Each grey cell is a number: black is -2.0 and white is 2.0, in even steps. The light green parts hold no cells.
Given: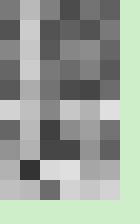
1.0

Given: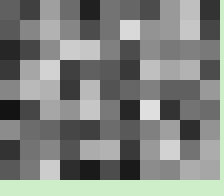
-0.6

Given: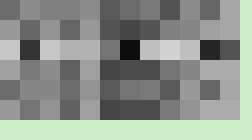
0.4

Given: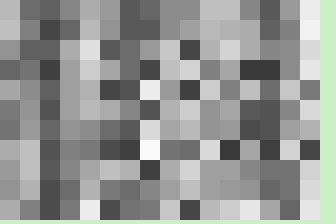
0.7

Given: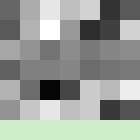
0.3

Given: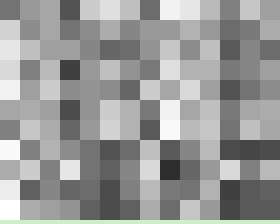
2.0

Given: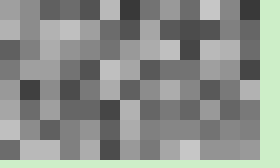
-0.3

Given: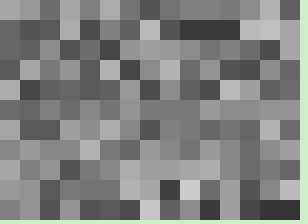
0.0
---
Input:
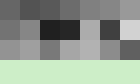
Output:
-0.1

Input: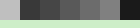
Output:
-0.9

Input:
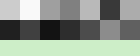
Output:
-1.7

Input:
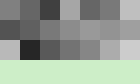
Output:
-0.6

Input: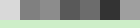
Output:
0.2

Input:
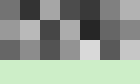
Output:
-0.7
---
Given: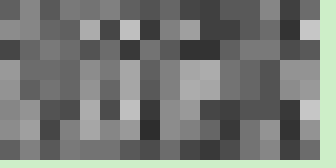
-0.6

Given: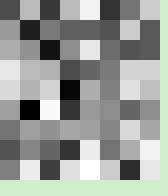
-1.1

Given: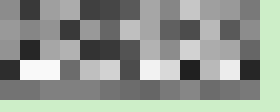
0.5

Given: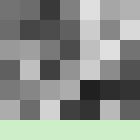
-1.1

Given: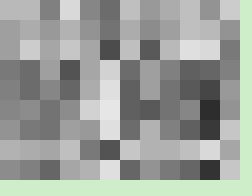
0.0

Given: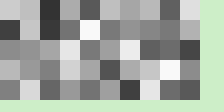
-1.2
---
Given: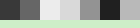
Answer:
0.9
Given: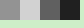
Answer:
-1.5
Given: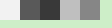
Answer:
0.1
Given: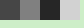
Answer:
1.3
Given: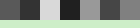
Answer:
0.0
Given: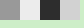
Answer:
1.3
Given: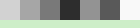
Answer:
1.9
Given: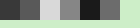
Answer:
-0.3
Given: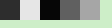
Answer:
0.6
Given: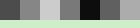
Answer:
0.7
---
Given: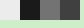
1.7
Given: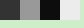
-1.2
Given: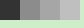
-1.2
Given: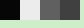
-1.9
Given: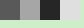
-0.6
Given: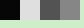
-1.9
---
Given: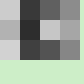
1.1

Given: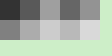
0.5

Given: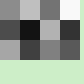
0.8

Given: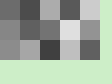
-0.2

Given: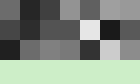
-0.7

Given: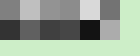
0.3

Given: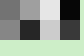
1.6

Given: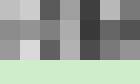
0.0

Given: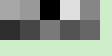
-2.0
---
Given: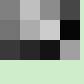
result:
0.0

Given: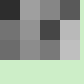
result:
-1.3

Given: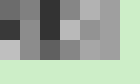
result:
-0.3

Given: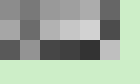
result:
0.2

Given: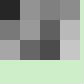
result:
-1.4

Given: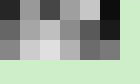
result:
-1.4
